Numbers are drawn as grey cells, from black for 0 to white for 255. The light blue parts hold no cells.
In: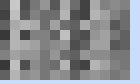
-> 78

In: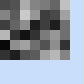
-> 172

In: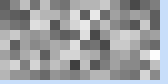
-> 191

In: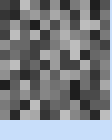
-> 189

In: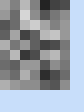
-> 184
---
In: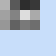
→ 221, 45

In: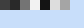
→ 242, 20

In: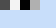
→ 243, 2

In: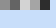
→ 211, 45

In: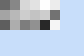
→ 254, 40

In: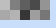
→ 190, 54

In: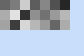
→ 225, 38

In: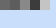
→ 196, 60

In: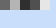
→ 230, 47
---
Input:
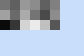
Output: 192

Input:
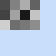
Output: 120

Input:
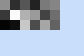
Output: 166

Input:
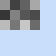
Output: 199

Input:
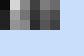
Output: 86

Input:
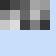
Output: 126
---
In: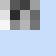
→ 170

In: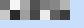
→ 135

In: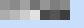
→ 126

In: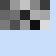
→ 174

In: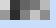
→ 120

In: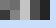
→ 77

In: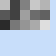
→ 108

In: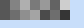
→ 99

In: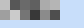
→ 171

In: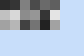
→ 53
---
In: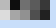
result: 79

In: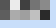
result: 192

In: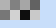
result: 14

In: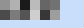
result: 55

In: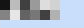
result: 64

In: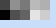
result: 228

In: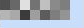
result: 126

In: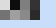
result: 138

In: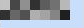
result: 133

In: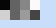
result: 155
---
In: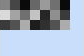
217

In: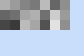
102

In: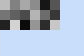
117

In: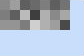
125

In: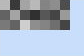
99

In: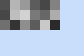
71

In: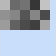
145

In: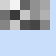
111
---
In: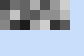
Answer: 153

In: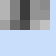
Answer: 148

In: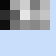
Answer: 124

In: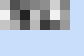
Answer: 208

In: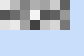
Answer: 204

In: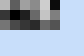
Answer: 206

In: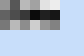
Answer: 226

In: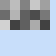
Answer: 200

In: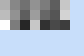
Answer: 94

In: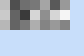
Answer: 89
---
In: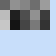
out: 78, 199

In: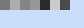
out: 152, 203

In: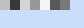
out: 152, 244

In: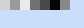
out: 113, 234

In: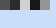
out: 209, 209

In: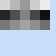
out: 131, 237

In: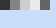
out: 205, 234

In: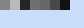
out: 112, 187

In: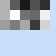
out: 113, 251

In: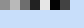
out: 34, 230
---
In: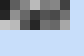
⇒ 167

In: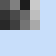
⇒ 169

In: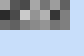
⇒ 127

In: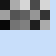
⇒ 171

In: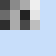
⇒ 190

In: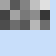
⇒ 109
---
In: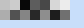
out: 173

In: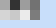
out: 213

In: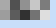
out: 157

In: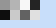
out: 14

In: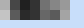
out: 196

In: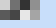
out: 90
